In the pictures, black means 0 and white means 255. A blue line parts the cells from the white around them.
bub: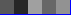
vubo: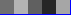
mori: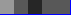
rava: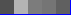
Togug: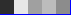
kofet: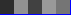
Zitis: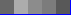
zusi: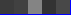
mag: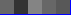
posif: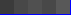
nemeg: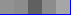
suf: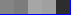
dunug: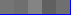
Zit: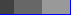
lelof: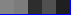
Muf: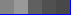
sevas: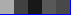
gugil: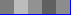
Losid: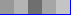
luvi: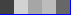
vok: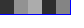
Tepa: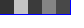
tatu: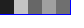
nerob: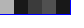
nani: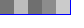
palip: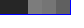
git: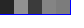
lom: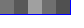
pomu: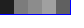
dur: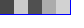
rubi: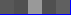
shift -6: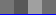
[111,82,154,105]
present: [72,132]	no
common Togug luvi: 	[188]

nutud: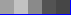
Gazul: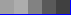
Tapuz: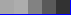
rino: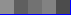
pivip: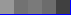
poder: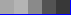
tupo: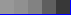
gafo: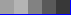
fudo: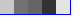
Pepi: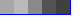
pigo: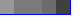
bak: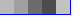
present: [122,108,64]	yes
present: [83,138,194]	no
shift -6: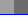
[154,102]
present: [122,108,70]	no
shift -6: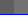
[89,108]
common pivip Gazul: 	[64]

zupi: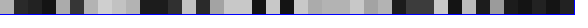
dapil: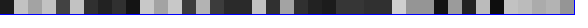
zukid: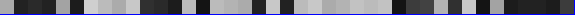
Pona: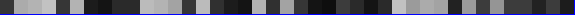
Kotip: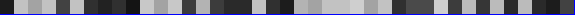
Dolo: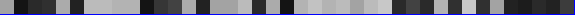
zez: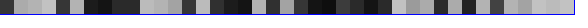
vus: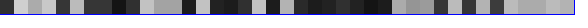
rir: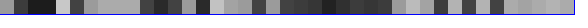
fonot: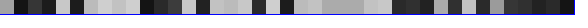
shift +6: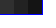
[54,40,26]
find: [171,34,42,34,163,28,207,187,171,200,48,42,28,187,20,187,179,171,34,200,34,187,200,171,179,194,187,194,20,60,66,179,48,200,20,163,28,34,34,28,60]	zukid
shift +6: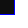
[20]

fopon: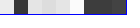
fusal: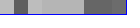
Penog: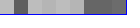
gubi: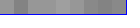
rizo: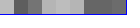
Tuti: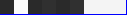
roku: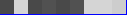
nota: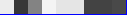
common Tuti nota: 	[244]
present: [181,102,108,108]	no
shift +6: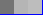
[122,187,195]
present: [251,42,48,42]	yes
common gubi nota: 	[131]

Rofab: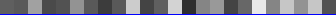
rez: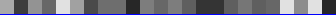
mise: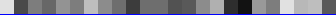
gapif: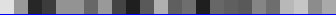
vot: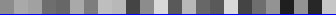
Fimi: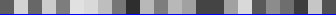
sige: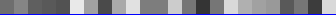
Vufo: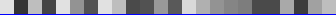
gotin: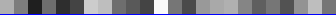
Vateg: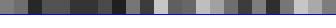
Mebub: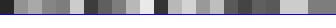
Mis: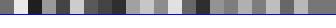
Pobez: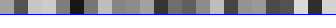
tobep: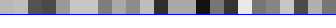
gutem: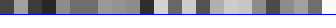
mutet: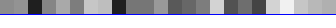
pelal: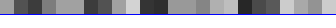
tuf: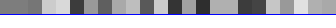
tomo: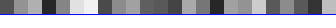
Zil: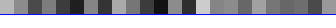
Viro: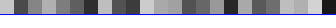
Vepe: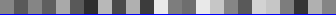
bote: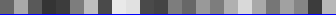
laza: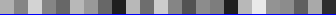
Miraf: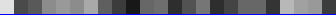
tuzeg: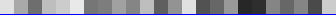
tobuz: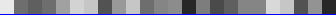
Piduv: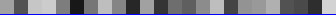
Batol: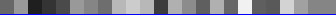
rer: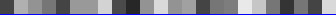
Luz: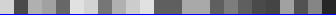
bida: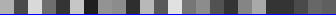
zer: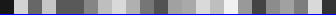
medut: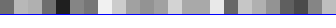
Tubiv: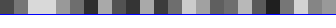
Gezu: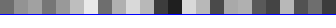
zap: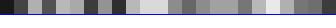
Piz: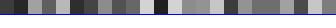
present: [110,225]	no
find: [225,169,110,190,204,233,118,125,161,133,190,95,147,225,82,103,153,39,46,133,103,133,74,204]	tuzeg
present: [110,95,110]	yes
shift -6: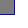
[119]
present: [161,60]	yes
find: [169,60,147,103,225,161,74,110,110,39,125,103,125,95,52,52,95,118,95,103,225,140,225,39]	rez
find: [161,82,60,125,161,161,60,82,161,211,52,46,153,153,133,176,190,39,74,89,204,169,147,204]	pelal

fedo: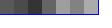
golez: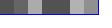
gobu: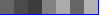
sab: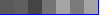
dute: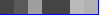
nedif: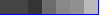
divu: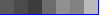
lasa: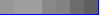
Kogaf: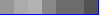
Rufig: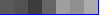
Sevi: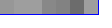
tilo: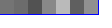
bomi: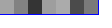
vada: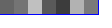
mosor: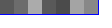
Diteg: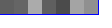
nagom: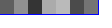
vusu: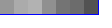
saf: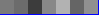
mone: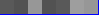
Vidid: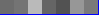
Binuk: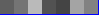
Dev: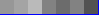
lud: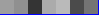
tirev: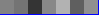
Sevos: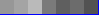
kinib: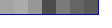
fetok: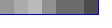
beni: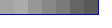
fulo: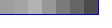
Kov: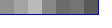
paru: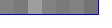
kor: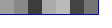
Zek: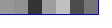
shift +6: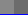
[142,114]
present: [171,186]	yes
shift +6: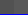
[88,95]

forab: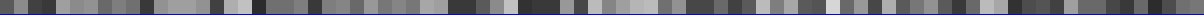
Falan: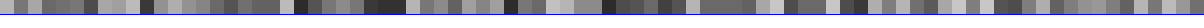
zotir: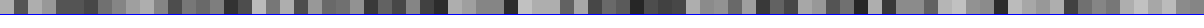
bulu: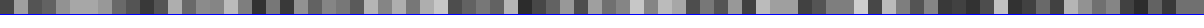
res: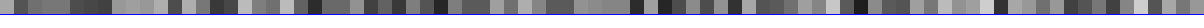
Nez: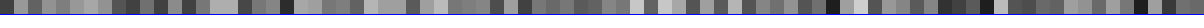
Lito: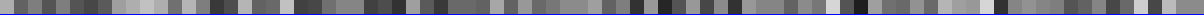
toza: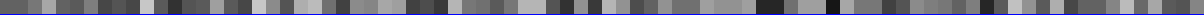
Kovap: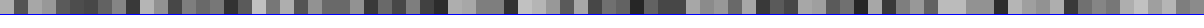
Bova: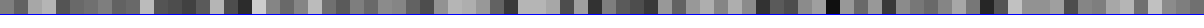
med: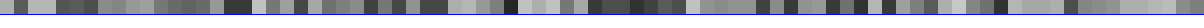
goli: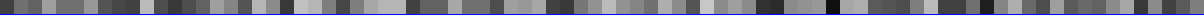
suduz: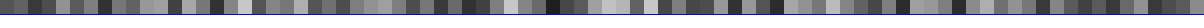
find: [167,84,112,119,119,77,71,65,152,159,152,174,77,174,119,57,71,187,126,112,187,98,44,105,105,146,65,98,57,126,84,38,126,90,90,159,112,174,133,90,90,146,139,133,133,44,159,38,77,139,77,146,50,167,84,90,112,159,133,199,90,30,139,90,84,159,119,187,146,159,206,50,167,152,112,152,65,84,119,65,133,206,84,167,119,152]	res
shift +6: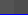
[90,83]
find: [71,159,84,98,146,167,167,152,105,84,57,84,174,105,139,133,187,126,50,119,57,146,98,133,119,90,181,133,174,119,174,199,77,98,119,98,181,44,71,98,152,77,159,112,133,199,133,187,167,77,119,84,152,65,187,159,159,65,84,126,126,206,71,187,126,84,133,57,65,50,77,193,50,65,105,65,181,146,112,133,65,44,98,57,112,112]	bulu
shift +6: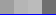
[165,187,193,118]
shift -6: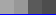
[161,146,84,71]
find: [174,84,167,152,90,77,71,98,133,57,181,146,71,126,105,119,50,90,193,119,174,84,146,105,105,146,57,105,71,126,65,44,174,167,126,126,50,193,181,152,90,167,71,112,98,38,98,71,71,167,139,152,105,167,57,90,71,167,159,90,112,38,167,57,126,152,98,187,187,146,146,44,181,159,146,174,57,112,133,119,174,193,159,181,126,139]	Kovap
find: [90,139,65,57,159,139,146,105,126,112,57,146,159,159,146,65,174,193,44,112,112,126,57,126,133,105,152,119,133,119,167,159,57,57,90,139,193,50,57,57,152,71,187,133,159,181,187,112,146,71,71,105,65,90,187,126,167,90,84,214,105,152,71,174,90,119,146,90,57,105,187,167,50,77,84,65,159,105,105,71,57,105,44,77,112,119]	forab

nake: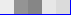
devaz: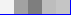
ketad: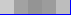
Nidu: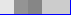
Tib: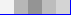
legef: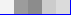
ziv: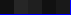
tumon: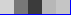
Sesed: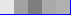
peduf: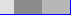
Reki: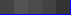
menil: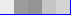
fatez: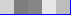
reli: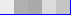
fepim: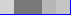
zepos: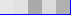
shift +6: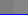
[132,140]
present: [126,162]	no
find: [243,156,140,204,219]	legef
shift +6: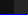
[23,44]

